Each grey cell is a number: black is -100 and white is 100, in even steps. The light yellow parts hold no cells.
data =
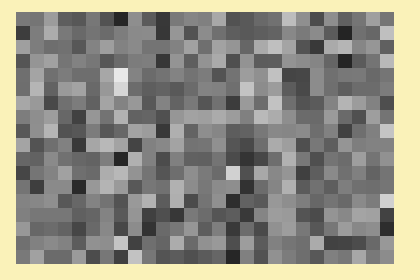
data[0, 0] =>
-5
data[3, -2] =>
-9
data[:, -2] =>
[25, -19, 18, -9, -18, -15, 2, 24, 0, 2, -9, -22, -14, -3, 26, 11, -18, -5]
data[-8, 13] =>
-25
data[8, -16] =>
37
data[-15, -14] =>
15
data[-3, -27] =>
19
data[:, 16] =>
[-30, -30, -20, 15, 23, 53, 21, 0, -23, -43, -59, -37, -61, -23, -55, -15, 23, 0]
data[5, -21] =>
19
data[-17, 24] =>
-12
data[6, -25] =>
-43
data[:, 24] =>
[-8, -12, 5, -29, -5, -15, 22, -37, -13, -1, 24, 0, -12, 8, 29, 7, -40, 31]
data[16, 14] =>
20
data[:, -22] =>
[-7, -9, 3, -7, -14, -18, -24, 18, -3, 30, -22, -17, 19, 3, -21, -18, 14, -40]
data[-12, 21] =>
-29
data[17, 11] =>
-28
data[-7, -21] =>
36
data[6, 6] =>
29
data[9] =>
[29, -35, -13, 1, -55, 30, 44, 28, -47, 1, 7, 28, -10, -8, 13, -33, -43, -14, 34, 24, -38, -6, -26, 17, -1, 2, 2]
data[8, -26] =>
12
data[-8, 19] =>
39
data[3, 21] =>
4
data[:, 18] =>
[-11, -22, 50, -27, 51, 22, 52, 35, 7, 34, -14, 7, 4, 19, 23, 14, 1, 14]
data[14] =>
[0, -7, -7, -7, -25, -21, 3, -30, 17, -50, -38, -57, -5, -15, -33, -27, -55, 4, 23, 21, -34, -41, 16, 7, 29, 26, -48]
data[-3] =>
[19, -19, -15, -22, -45, -18, 7, -44, 10, -60, -17, -6, 18, -27, -1, -55, -15, -42, 14, 23, -6, -32, -7, 22, 7, 11, -65]
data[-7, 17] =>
32
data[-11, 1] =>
11
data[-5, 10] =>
-28
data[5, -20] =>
68
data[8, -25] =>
42
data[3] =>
[-33, 17, 26, -8, 2, -7, -32, -16, -3, -1, -57, 16, -26, 15, 33, -38, 15, -28, -27, 15, 10, 4, -21, -71, -29, -9, 45]
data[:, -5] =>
[11, -29, 33, -21, -12, -13, 3, 21, 1, -26, -9, 8, -26, -9, 16, -7, -48, 0]
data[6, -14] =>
-33
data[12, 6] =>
41
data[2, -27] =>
25
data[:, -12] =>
[-36, -26, 17, -38, -10, -13, -53, 22, -27, -33, -41, 64, 11, -64, -27, -55, -39, -70]
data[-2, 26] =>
19

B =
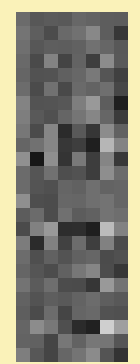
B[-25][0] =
-16
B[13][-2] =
-10
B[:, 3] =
[-30, -18, -27, -47, -25, -43, -32, -21, -66, -57, -59, -39, -21, -19, -12, -65, -49, -35, -24, -40, -30, -46, -38, -7, -20]
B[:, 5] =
[-22, 7, -11, -51, -5, -22, 20, 5, -58, -76, -52, -52, -13, -13, -24, -76, -51, -20, 5, -58, -15, -18, -74, -7, 9]
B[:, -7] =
[-32, -26, -32, -42, -36, -41, -35, -30, -41, -11, -82, -33, -34, -39, -16, 1, -66, -38, -33, -29, -35, -41, 10, -24, -32]
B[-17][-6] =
5
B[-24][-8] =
-9
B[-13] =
[-16, -34, -37, -21, -24, -13, -22, -21]
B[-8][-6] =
-24
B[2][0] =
-13
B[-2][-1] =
-33
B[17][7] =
-37
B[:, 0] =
[-16, -9, -13, -18, -21, -15, 3, -1, -7, -21, 13, -16, -16, 12, -28, -41, -3, -15, -21, -10, -23, -26, -21, -22, -1]
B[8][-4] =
-30
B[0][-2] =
-27
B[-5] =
[-23, -35, -26, -30, -22, -15, -26, -31]
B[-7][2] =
-40
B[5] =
[-15, -41, -11, -43, -17, -22, -13, -44]
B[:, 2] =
[-29, -40, -26, 3, -35, -11, -34, -37, 5, 5, 12, -11, -37, -40, -40, 20, 1, -24, -40, -14, -26, -15, -6, -46, -46]
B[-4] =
[-26, -41, -15, -46, -21, -18, -36, -37]
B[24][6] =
-34
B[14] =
[-28, -16, -40, -12, -28, -24, -10, -14]
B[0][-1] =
-28
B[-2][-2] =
-8
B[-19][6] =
-27

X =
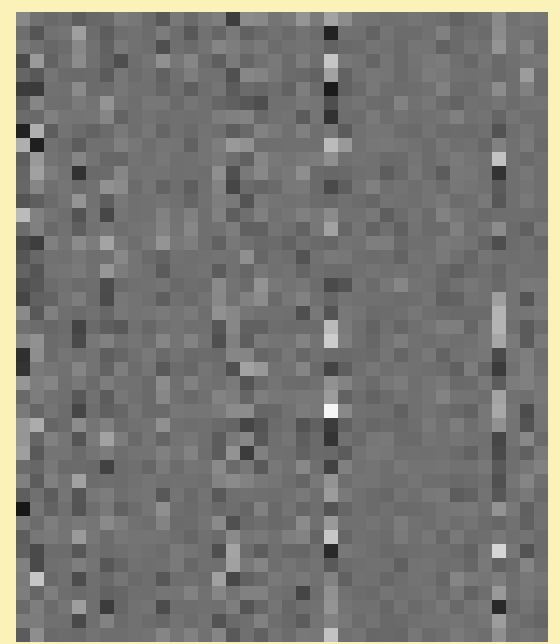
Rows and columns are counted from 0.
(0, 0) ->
7
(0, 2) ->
-18
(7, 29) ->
-11
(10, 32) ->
-9
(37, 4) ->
21
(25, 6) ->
-22
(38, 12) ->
-9
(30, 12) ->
-7
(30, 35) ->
-10
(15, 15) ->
-2
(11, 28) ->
-7
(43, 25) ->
-10
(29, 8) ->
-11
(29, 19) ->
-12
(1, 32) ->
-12
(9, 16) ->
14
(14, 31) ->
-7
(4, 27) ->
-17
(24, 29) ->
-6
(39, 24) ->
-13
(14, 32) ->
-11
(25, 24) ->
-13
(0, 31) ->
-23
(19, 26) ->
-7
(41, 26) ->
-9
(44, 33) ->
-14
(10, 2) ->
-10
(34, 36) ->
-5
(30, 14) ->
-28
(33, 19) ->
-14
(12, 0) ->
-19
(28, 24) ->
-11
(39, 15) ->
26
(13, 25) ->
-20
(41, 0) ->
-2
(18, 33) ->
-13
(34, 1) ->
-12
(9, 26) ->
-6
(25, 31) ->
-25

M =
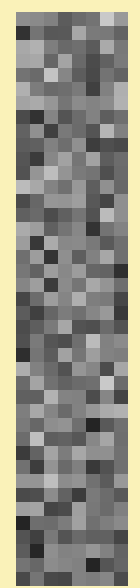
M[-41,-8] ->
11
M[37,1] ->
-50
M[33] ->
[17, 17, 49, 10, 15, -11, -29, 19]
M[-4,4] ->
-17
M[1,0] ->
-61
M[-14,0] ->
-25
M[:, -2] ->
[58, -5, 33, -24, -10, 1, 9, -26, 42, -38, -27, -38, 13, -46, 47, -10, -30, 31, -22, 16, -4, 20, -16, 1, 2, -40, 58, 5, 34, -30, 30, 13, -36, -29, -15, -16, -1, -24, 1, -33, 5]
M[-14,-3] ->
-40
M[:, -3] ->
[-10, -4, -29, -41, -43, -50, 3, 2, -34, -52, 27, -9, -26, -31, -36, -60, -5, 1, -20, 32, -1, 5, -38, 47, 24, 5, -13, -40, 18, -72, 6, 12, -55, -11, -4, -6, -12, -25, 18, -72, -2]
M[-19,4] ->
-35
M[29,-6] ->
11
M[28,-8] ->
-1
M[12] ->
[47, 32, 3, -12, 19, -26, 13, -19]
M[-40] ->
[-61, -9, -31, -30, 31, -4, -5, -22]
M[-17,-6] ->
-28
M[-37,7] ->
-22
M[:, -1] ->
[20, -22, -6, -4, -22, 37, 39, -13, 0, -43, -15, -17, -19, 12, 12, 3, -13, -13, -63, -14, -45, -55, -36, 9, -1, 30, -16, -47, 39, -12, -14, -11, -12, 19, -31, 0, 8, -46, -22, -21, -41]
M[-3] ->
[-28, -70, 12, 2, 4, 18, 1, -22]
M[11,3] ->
16
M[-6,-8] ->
25
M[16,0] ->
23
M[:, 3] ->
[-28, -30, -18, 29, 5, -14, -8, -34, -5, -14, 27, 16, -12, 16, -25, -9, 7, 12, 7, 9, 4, -3, 31, -39, 27, -36, -23, 3, -17, 15, -23, -3, -17, 10, -23, -41, -3, -34, 2, 5, -45]
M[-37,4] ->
-27
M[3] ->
[29, 32, -20, 29, -18, -41, -24, -4]
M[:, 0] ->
[11, -61, 32, 29, -10, 38, 28, -41, -23, -28, -33, -36, 47, -41, -25, 34, 23, -13, -7, 4, -45, -28, -40, -37, -64, 36, -17, -25, -1, -4, -15, -54, -11, 17, -42, 25, -72, -35, -28, -9, -43]
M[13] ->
[-41, -19, 18, 16, 24, -31, -46, 12]
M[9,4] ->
13
